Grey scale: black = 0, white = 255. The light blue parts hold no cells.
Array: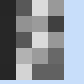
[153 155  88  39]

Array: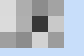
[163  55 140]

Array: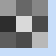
[134 217  93]

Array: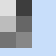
[ 61 188]

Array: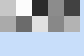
[ 65 136]

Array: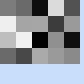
[82 60  2 72]
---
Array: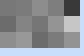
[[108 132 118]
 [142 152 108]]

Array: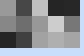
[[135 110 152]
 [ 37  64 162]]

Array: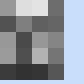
[[ 82 127  96]
 [152  74 151]]

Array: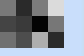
[[ 68  58   3]
 [112  77 174]]

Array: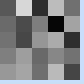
[[106  75 126]
 [114  71 150]]

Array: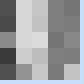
[[ 74 215 194]
 [138 215 219]]

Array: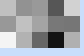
[[152 193 164]
 [244 178 102]]

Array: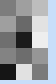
[[159 105 226]
 [111  27 238]]
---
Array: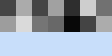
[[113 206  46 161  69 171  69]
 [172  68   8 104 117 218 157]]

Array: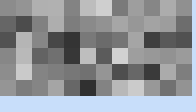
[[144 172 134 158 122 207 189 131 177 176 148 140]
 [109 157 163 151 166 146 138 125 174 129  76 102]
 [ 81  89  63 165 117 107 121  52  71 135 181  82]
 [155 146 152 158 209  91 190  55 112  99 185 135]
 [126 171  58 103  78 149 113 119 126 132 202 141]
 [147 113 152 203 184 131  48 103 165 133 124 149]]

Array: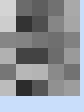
[[169 113  94 107 212]
 [166 134  79  51 205]
 [129 111 117 131 134]
 [154 108  67  67 177]
 [114 138 180 183 118]
 [157 145  86  44 188]]

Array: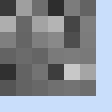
[[ 99 124  45 110 159  57]
 [126  69 180 163 103 174]
 [124  78 137 127 101 127]
 [121 124 122 101 107  99]
 [165 200  61 115  99  48]
 [109 115 112 104  99  85]]

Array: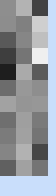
[[ 66 179 142]
 [207 128 141]
 [191 134  89]
 [239 117  62]
 [ 91 170  30]
 [142 152 108]
 [151 149 162]
 [122 159 111]
 [116 161 123]
 [ 70 178 133]
 [116 161  96]]

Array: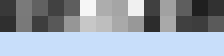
[[ 49  31  94 161  64 240 165 173 246  94  65  97 122  57]
 [ 90  61  64 169  44 152 169 190 199 150  88  62 121  47]]
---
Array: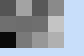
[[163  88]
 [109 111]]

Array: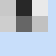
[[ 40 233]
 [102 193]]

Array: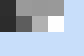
[[154 152]
 [ 93 177]]

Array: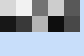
[[242 115]
 [ 57 180]]

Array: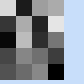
[[ 27 158]
 [172  35]]

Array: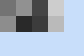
[[145  69]
 [ 41  60]]

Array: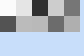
[[229  48]
 [187 185]]

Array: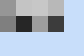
[[196 199]
 [ 38 157]]
